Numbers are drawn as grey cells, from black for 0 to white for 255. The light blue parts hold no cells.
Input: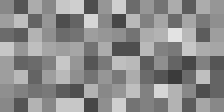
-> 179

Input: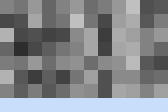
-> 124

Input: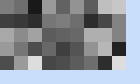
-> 221

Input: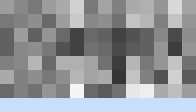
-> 113

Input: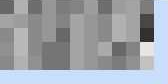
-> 144

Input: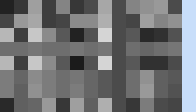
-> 102

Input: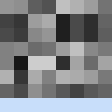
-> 143

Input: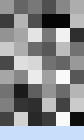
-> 40
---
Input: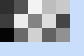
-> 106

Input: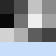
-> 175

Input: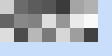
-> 77

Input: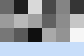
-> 89

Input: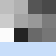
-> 35

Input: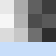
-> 199

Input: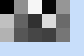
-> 86

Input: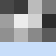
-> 181

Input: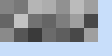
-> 86
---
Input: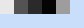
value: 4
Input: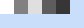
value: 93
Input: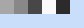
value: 249
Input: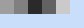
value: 98
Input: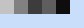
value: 94
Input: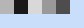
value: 153
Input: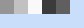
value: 59
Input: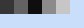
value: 139
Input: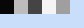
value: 244
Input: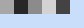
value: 211
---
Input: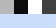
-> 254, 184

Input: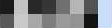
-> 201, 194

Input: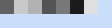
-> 224, 201

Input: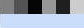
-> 205, 151

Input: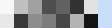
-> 247, 232

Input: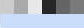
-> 232, 204

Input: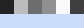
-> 250, 188
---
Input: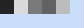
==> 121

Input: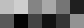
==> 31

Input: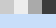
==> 203

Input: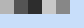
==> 135

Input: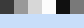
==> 121

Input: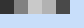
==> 129

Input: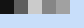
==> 134

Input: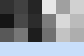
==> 37

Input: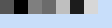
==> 84
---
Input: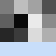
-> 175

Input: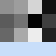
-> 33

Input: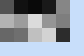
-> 44

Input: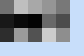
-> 142

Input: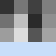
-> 163

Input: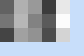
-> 212

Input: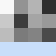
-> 74

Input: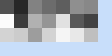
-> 191
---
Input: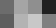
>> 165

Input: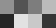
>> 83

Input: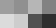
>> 144

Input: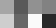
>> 89

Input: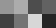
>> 172

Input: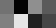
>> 2

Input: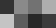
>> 138

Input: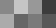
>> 197
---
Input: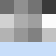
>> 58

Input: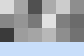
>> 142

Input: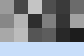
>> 107

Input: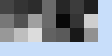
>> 31

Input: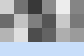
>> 133

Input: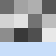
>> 86

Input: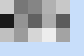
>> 200

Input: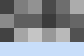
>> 172

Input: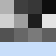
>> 14

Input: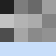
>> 159
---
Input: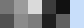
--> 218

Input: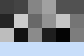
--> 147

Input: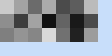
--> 100

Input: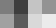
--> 62

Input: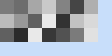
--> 50

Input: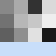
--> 183

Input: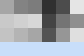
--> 68

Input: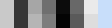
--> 12

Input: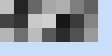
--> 23

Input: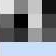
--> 2
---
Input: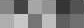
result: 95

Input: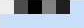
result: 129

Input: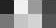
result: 211

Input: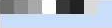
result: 33

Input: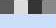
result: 53

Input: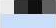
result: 15

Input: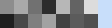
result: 91

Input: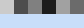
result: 161

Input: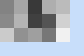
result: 119
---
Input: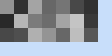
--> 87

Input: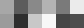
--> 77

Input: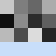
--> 37

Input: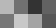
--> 86

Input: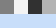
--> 179

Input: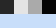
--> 4

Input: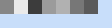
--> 90
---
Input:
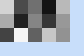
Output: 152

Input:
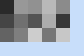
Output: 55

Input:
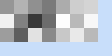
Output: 247

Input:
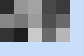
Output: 106

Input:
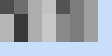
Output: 159

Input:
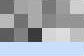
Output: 148

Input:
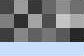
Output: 171
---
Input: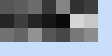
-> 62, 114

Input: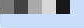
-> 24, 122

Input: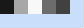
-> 65, 24

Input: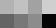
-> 207, 100

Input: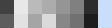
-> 44, 93

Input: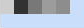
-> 141, 206

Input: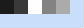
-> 171, 27

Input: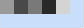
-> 212, 154
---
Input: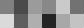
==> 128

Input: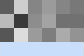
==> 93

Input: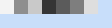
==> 243

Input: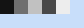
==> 19

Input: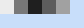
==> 236

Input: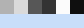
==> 178

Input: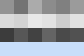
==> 147
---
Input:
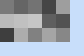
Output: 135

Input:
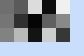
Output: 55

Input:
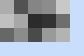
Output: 179

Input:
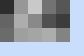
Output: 131

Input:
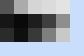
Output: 200

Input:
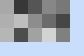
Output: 128

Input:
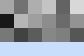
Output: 86
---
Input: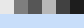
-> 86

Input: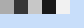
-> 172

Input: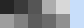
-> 85

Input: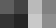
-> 67

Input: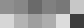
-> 120

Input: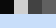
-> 96

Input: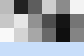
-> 34
